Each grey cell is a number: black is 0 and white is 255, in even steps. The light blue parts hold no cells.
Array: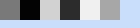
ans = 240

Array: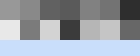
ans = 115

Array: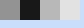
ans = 184

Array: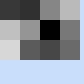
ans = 134

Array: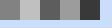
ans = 156

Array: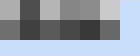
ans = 140

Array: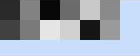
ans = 201
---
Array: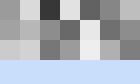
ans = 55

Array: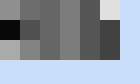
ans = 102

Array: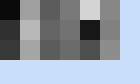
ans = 92

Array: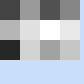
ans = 81

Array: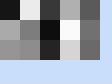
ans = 56

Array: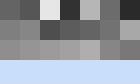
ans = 230
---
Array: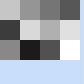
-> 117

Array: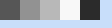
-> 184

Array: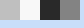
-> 41

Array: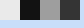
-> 158

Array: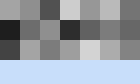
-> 81

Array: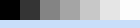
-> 132

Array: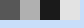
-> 26

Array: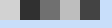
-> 112

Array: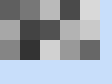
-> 186
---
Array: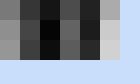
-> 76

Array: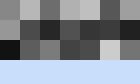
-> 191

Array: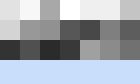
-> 239

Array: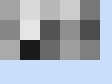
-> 184

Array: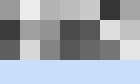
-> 201

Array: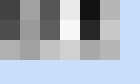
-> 235

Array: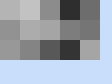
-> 140
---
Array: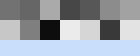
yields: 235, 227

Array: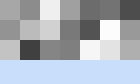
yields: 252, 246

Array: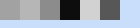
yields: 210, 182

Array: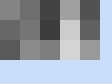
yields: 212, 204

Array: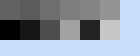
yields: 199, 162

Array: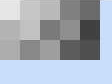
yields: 229, 199

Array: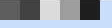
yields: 220, 157

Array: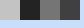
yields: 195, 117

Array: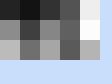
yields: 252, 238
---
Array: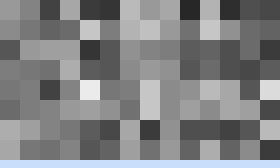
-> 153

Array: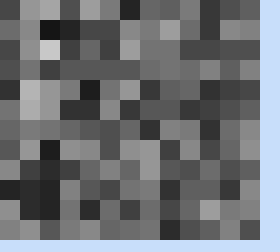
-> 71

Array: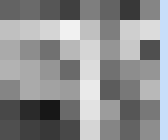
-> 99

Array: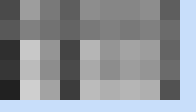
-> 74

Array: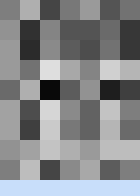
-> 126
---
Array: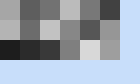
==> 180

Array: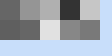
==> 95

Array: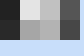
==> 41

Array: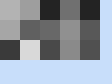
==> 166

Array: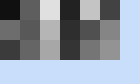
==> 109

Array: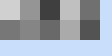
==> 119

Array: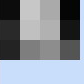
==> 41
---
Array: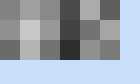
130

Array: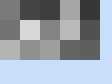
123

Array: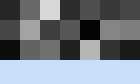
39

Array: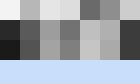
243

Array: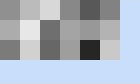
144

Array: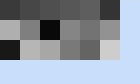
58

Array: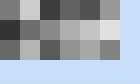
123

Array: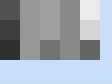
83
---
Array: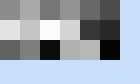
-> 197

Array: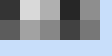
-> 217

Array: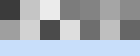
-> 197

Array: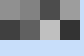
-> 130

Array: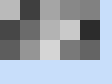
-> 107

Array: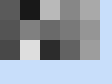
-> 128

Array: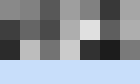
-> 101

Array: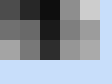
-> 105
